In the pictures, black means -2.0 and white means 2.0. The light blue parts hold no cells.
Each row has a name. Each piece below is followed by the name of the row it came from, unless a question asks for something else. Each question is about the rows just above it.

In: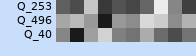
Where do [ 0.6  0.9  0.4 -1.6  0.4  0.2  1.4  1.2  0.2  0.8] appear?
Q_496
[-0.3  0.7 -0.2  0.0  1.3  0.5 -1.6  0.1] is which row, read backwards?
Q_40

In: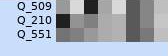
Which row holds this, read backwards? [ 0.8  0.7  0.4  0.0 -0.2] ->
Q_551
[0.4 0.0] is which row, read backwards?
Q_551
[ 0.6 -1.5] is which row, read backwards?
Q_509
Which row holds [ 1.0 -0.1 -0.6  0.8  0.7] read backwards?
Q_551

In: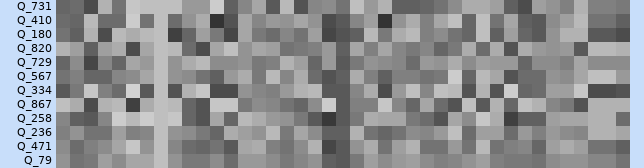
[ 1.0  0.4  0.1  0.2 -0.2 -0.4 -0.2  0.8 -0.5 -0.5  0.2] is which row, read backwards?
Q_236
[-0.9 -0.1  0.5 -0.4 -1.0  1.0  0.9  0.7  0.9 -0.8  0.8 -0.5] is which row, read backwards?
Q_180
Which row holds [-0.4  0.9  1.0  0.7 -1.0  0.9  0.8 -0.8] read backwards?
Q_867
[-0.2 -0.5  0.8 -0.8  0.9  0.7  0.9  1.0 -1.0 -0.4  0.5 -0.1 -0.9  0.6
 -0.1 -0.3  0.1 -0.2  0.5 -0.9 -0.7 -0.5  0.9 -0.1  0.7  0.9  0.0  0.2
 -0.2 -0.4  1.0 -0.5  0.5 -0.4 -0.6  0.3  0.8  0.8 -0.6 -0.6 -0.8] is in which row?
Q_180
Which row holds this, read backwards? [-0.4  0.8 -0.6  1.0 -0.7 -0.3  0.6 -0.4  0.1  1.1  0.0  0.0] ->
Q_867
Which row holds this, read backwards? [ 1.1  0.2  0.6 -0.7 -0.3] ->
Q_258

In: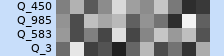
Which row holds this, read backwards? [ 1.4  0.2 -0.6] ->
Q_450
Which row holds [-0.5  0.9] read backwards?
Q_985
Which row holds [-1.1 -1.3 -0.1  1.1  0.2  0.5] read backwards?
Q_450

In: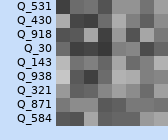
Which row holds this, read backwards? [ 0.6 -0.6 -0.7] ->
Q_918
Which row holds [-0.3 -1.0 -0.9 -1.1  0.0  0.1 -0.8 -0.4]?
Q_30
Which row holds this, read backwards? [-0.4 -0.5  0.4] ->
Q_321
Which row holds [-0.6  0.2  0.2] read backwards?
Q_871
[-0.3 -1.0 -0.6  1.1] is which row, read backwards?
Q_938

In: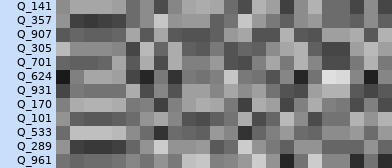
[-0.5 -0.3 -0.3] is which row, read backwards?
Q_357
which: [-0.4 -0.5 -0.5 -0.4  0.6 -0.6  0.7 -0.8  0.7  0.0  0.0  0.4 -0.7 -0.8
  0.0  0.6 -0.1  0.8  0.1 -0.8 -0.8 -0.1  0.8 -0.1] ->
Q_701
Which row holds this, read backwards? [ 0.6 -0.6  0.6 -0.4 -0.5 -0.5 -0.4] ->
Q_907
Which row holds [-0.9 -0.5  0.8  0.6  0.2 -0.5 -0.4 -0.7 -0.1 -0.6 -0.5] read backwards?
Q_305

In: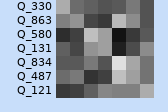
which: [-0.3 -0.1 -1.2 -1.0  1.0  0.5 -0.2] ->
Q_487
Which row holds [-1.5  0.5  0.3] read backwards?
Q_131
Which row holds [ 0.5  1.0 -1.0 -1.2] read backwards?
Q_487
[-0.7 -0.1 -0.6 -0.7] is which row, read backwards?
Q_330
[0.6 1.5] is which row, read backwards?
Q_834

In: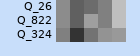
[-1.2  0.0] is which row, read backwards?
Q_324
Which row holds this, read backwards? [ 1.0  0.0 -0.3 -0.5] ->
Q_26
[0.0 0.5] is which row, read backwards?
Q_822
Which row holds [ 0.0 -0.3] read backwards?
Q_26

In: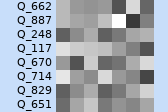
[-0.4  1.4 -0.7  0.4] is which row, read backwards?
Q_662
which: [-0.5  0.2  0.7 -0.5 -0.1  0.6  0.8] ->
Q_248
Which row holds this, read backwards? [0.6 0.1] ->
Q_651
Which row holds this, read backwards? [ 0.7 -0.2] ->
Q_670
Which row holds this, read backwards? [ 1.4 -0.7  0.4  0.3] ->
Q_662
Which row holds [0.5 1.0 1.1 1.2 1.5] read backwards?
Q_117

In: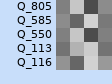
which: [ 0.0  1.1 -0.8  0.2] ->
Q_805
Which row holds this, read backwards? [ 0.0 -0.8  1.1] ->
Q_550
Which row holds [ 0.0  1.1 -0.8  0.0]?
Q_550
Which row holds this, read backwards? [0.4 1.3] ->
Q_116
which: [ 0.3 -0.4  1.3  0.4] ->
Q_116

